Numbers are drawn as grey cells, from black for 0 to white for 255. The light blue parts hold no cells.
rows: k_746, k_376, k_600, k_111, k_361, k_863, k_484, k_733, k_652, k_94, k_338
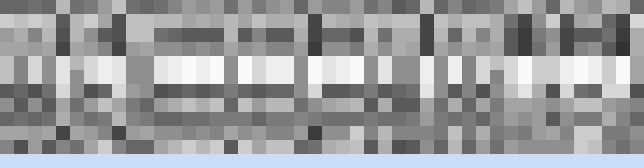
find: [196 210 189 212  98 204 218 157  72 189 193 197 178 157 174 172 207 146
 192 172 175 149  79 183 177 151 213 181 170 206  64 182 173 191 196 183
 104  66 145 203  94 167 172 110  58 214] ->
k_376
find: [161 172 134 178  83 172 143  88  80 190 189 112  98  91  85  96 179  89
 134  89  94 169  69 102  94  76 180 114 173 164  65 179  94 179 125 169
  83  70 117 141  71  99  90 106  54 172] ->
k_600

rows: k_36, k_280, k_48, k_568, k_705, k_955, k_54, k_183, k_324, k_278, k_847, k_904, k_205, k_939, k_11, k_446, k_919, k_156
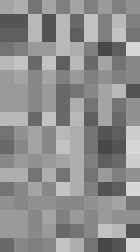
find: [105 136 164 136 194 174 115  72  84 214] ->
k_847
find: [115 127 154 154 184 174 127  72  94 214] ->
k_568
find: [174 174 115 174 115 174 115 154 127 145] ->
k_205

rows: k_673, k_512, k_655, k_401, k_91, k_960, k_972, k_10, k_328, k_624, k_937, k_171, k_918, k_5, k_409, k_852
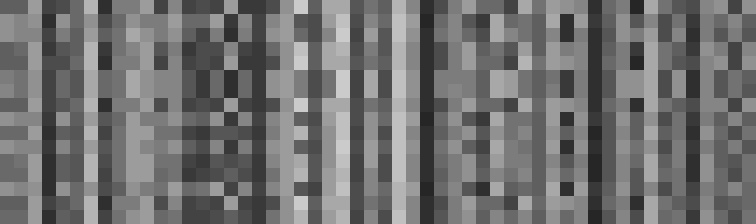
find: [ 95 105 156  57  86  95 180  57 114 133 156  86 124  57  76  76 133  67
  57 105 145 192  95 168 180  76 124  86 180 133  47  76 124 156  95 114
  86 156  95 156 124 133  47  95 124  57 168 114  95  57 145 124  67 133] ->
k_401
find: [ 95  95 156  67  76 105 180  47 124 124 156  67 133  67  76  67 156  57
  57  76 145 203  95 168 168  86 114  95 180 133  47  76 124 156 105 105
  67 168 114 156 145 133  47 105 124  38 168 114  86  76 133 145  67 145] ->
k_673
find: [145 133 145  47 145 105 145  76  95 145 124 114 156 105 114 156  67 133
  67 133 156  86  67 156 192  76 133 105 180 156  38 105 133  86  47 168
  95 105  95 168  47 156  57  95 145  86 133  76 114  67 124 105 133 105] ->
k_5

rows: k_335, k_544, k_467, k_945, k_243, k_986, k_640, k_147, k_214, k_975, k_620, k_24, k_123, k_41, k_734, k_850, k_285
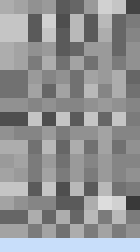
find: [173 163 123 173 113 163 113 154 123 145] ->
k_243
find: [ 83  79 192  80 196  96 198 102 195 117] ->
k_214

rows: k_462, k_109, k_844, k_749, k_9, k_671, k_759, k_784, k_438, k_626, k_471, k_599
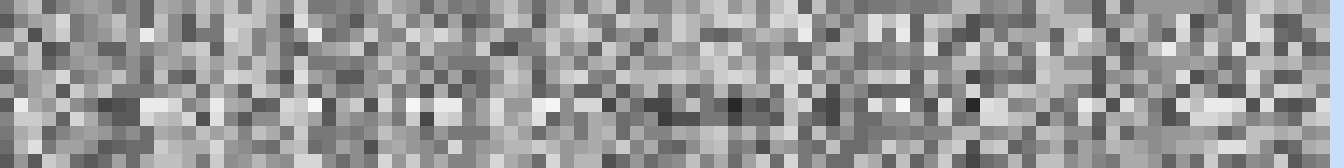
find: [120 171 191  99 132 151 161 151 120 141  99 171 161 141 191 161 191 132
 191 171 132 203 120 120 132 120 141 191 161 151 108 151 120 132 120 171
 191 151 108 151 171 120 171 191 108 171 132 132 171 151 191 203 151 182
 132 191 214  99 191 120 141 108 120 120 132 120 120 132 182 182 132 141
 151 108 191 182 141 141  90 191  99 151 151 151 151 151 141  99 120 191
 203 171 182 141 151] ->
k_462
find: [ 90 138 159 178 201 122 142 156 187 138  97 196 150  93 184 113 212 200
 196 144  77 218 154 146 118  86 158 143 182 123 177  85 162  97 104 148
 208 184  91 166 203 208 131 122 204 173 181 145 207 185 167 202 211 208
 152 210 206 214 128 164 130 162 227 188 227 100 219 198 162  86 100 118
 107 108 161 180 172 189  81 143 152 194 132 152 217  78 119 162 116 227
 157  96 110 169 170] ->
k_109
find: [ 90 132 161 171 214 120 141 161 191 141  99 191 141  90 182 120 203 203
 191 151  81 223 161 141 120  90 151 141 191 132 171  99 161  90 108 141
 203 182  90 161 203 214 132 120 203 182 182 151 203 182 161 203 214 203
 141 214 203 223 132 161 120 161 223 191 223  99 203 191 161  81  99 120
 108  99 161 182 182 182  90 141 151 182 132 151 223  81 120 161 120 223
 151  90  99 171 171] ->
k_109
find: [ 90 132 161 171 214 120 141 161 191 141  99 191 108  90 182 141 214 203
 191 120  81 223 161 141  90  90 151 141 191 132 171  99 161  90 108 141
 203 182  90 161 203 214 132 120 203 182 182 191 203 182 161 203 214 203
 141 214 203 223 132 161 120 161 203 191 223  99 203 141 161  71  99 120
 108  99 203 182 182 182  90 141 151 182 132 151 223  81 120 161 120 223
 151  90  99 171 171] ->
k_671
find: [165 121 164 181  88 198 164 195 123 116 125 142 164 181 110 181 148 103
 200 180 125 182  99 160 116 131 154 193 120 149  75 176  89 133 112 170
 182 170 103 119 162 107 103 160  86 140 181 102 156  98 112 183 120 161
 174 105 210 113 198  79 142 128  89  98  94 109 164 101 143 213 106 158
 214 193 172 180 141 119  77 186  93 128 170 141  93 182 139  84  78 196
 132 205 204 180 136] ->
k_759
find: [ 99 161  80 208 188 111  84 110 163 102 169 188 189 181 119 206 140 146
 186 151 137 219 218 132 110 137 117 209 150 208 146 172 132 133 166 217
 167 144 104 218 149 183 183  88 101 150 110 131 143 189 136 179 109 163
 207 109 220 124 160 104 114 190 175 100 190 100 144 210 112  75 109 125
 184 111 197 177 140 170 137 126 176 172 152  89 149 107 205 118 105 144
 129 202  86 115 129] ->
k_599
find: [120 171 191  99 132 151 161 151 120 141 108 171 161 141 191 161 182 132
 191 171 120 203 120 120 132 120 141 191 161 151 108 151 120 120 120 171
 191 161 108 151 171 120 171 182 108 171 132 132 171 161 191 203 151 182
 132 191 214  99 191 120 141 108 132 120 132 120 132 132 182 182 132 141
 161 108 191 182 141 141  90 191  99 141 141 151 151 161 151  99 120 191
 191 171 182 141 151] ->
k_9

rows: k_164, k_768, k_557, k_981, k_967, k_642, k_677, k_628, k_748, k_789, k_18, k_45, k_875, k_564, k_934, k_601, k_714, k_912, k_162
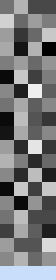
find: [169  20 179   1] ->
k_981
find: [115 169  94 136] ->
k_628
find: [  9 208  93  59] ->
k_748
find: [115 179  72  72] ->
k_164

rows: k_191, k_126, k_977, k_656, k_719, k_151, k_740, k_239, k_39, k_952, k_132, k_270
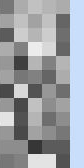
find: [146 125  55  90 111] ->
k_132
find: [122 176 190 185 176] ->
k_191

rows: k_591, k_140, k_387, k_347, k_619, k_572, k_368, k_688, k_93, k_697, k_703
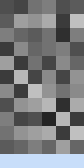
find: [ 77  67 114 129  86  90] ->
k_591
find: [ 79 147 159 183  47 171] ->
k_688
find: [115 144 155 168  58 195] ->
k_697

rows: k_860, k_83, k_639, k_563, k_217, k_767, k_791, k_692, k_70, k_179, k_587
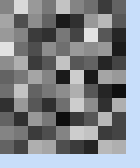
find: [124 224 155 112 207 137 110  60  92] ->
k_860
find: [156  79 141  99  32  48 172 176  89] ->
k_83
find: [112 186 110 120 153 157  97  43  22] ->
k_791
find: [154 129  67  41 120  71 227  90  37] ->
k_639
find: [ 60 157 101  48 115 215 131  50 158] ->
k_692

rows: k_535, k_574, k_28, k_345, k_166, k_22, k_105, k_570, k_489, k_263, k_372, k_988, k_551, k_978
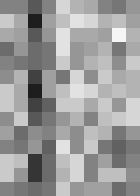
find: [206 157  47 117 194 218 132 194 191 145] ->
k_551
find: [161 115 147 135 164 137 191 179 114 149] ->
k_263

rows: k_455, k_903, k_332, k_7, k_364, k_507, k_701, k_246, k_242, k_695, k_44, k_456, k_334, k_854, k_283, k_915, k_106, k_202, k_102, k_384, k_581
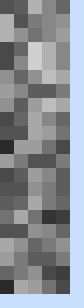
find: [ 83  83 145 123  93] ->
k_854
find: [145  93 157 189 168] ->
k_246
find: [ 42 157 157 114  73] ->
k_44
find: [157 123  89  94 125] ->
k_102

